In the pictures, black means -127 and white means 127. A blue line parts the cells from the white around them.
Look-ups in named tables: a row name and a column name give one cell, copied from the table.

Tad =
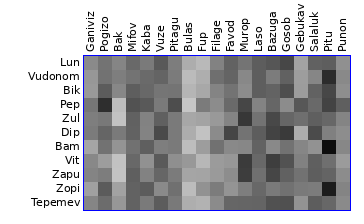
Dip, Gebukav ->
45
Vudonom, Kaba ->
-21
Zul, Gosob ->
-25
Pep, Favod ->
-21
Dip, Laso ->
-34
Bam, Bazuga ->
9
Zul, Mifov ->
-30
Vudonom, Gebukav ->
29
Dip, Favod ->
-58
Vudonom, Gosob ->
-30

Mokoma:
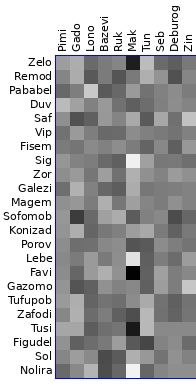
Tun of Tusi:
56
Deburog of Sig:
-6
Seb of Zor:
3
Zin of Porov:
-11
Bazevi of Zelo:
-4
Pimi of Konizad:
20
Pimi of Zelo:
29
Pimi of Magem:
16
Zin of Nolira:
14
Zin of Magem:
2
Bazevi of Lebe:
-5
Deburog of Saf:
-15
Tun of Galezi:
-8
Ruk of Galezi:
-33
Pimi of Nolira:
-22
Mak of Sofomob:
-35
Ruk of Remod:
-42
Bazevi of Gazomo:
17
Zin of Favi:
8
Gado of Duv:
33
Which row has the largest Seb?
Saf

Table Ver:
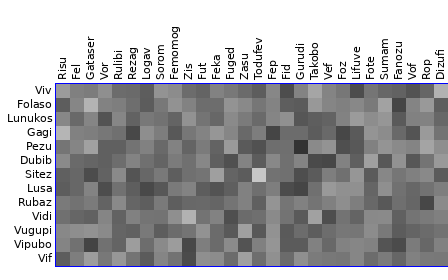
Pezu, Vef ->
19
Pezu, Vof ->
4
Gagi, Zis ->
-8
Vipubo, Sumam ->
-43
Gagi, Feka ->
22
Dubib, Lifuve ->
-32
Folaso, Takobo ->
24
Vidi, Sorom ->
-12
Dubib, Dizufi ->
25
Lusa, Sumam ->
15
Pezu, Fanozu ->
10
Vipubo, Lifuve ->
6
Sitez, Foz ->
-15
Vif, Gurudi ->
15
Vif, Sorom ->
5
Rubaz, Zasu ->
1
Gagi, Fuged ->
6

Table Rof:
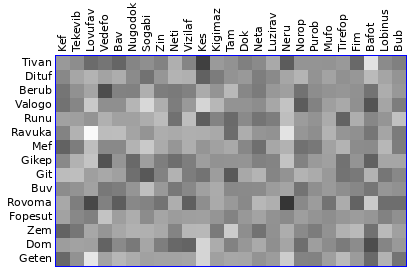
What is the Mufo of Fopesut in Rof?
14
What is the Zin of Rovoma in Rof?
-12
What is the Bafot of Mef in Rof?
11
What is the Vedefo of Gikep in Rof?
-45
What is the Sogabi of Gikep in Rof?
30
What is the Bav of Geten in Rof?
55
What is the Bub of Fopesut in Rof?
16
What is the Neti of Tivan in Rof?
47

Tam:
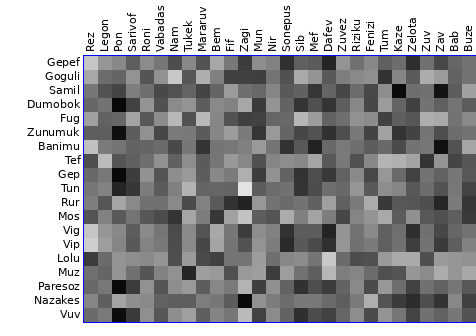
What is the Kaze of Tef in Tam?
48
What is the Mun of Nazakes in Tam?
17
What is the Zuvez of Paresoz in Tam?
-28
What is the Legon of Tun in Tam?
2
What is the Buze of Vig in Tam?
-13
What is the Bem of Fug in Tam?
6
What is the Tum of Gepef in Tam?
-31
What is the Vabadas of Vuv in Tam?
-41
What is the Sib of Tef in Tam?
7
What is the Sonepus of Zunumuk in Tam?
-26
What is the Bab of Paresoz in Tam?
-9
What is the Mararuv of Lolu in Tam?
-53
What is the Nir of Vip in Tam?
-3
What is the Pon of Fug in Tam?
-24
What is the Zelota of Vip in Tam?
-65
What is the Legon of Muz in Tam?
-26
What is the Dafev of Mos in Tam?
-2

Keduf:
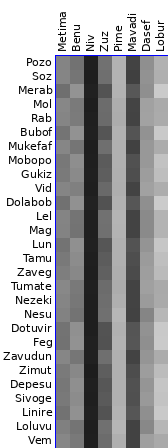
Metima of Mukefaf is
6
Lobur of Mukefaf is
44
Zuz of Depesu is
-40
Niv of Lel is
-95
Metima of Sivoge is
-6
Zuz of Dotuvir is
-44
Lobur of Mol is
42
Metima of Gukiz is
-5

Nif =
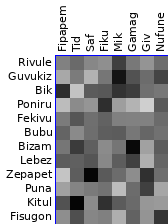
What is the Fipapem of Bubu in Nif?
-27
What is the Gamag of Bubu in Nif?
-8
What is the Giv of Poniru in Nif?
79
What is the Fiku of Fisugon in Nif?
0
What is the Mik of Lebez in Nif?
-34
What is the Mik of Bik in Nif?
-76
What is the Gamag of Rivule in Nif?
-7
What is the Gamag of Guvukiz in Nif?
-45
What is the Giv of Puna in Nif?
-63
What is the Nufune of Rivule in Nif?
-18

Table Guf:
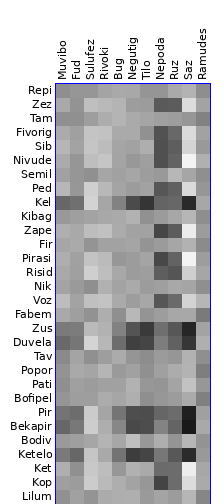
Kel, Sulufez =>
83
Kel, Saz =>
-85
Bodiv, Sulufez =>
38
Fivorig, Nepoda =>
-45
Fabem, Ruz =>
39
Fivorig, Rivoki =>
66
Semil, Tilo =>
29
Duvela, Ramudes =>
47
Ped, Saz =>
90
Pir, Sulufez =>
75
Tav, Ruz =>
22
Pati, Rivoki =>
33
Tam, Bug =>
52
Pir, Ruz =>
-19
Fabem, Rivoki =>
46
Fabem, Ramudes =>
-5
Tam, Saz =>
22

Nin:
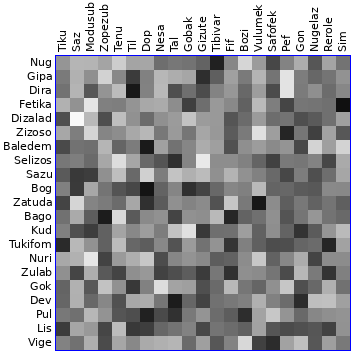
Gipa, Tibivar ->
-32
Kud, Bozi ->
30
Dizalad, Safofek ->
-18
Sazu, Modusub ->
-66
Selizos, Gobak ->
5
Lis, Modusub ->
25
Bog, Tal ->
5
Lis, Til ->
-70
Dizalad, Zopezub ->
-49
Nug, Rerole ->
36
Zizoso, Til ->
40
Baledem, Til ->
-3
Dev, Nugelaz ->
62
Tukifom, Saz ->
56
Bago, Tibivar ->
57
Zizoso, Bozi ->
-5

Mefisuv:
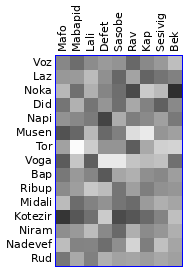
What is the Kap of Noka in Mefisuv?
74
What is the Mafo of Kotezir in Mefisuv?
-74
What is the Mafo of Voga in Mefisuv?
-36
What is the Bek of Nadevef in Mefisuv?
37
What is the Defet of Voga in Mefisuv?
105
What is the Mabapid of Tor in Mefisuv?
123
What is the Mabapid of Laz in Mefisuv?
26
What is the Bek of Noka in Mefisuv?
-81
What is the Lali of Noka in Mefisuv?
48
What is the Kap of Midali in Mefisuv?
27

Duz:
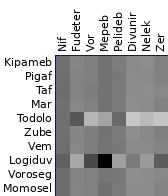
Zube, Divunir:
14
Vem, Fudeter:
7
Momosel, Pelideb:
-5
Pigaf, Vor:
0
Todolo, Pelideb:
-21
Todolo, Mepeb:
35
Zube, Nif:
-15
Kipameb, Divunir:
9
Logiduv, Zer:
-34
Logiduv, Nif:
-30
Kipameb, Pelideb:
-3
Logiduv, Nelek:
26
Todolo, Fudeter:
-40
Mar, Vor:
1
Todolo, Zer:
68

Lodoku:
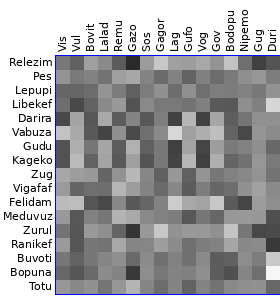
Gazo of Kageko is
31
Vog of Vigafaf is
-2
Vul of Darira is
36
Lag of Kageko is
-59
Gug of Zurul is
-55
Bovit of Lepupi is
-19
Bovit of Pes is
2
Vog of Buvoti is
10
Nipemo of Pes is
15
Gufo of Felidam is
40
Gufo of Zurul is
25
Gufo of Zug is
-31
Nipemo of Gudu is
1
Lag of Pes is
2

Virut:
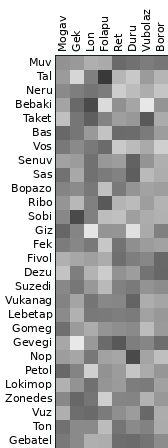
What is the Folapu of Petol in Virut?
18
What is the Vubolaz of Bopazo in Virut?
34
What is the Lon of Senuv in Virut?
-14
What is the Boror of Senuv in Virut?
47
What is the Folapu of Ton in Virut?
60
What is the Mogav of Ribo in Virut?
21
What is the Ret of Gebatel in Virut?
-17
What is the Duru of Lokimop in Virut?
-2
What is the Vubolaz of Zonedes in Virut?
50
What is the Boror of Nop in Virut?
63
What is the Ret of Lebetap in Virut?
-1
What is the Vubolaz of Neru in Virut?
45
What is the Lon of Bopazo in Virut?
-7
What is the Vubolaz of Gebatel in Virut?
-11
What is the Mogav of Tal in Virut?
27
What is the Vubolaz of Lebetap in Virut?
34
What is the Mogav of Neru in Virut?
10
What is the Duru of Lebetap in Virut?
-4
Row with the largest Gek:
Gevegi

